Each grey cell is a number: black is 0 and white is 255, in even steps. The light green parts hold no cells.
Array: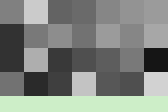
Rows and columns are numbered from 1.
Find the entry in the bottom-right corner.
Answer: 210
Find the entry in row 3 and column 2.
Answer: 174
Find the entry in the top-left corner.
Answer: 128
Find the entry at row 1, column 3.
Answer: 99
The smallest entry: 21
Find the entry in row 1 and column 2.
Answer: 203
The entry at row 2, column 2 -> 121
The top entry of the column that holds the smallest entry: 155

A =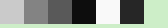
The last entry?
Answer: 38
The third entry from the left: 89

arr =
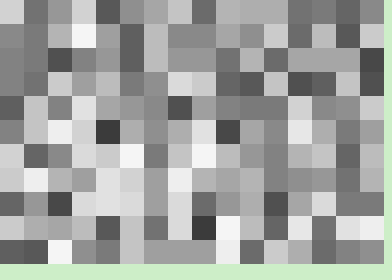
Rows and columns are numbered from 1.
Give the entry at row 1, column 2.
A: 114
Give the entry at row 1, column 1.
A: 210
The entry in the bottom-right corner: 143
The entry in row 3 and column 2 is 122
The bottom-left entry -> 95
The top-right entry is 137
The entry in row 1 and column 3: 151
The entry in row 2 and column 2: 122
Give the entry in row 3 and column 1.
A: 130
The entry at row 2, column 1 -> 137
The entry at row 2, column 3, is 180

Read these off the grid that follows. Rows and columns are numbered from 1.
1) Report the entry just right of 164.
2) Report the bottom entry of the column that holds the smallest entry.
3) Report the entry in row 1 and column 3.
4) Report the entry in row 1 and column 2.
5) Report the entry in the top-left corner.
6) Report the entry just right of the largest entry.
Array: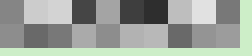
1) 62
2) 184
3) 211
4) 204
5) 133
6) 120

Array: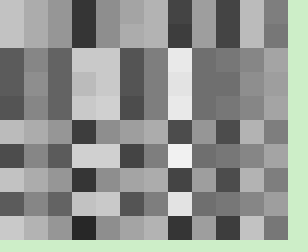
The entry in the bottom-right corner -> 119
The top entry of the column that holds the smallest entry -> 53
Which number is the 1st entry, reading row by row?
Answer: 194
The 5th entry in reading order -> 142
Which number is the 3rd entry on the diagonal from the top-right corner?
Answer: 119
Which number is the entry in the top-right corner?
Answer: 126
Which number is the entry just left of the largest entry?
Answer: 126
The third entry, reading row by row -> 150
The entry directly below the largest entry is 68
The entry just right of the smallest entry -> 142
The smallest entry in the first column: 76
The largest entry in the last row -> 201
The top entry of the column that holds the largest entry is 68
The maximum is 241
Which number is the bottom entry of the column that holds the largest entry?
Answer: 53
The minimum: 39
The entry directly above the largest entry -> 76
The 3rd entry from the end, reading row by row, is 61
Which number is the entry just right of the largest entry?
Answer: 111

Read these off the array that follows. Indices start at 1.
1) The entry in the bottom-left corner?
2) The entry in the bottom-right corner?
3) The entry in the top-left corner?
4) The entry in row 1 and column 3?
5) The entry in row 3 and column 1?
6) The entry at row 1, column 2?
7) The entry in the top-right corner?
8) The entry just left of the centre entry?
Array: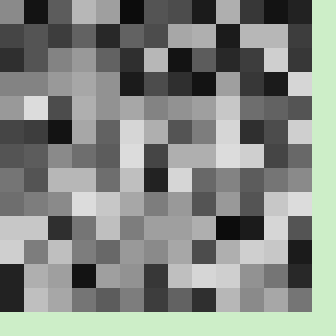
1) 34
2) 117
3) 138
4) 92
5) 47
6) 19
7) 34
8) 220

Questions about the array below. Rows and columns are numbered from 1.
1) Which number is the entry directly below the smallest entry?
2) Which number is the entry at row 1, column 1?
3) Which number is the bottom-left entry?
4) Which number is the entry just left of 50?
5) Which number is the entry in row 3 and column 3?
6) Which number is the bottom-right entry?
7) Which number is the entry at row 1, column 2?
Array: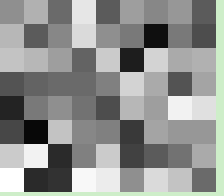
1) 242
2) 143
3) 255
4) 42
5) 158
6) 106
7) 177

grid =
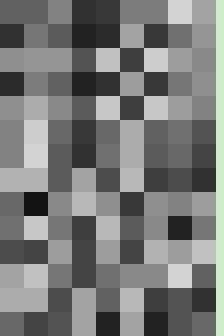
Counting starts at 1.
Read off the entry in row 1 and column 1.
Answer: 97
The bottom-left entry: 104
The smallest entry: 19
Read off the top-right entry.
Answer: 163
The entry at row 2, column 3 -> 90
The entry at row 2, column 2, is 118
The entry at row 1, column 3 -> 130
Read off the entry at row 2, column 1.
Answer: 49
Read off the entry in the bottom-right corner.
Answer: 104
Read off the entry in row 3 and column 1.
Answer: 143
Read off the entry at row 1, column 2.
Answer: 97
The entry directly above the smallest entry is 178

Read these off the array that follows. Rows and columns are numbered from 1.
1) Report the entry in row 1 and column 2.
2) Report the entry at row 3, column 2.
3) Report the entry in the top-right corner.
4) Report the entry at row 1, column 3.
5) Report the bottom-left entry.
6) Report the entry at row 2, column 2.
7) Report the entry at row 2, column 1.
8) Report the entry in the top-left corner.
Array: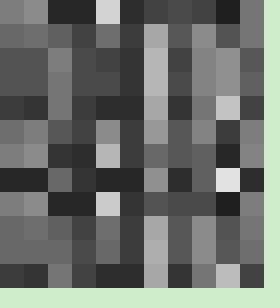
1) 139
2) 82
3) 117
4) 39
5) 59
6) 110
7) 103
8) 124
